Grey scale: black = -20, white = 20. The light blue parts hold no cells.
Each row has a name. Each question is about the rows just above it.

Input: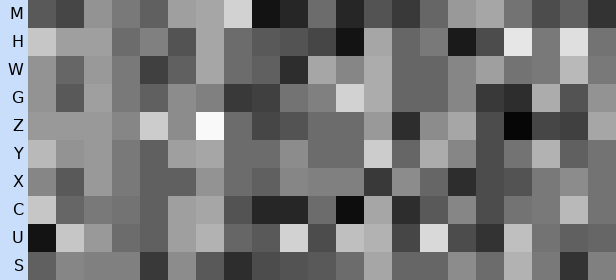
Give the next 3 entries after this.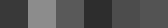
-6,-3,6
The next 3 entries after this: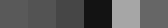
-1,-16,-8
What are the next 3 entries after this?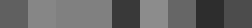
-7,-1,2
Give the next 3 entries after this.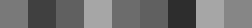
7,-4,-4
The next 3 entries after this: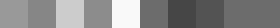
4,-13,2
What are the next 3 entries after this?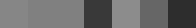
-8,-7,-1

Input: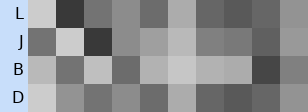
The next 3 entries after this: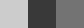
2,-3,7
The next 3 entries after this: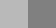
-1,-5,4
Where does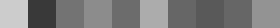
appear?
L
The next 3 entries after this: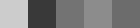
7,-4,-6
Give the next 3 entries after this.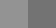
2,-3,7

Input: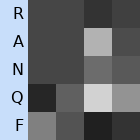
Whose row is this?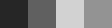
Q
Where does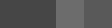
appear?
N
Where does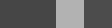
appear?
A
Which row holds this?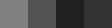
F

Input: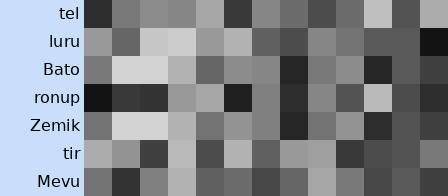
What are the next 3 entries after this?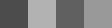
5,-11,-8
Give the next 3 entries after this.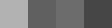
-4,6,-1
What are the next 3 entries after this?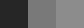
-14,-6,-10

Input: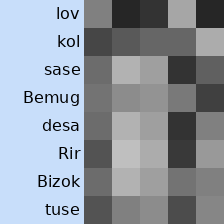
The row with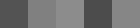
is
tuse
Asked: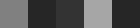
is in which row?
lov
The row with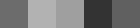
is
sase
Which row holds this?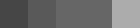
kol

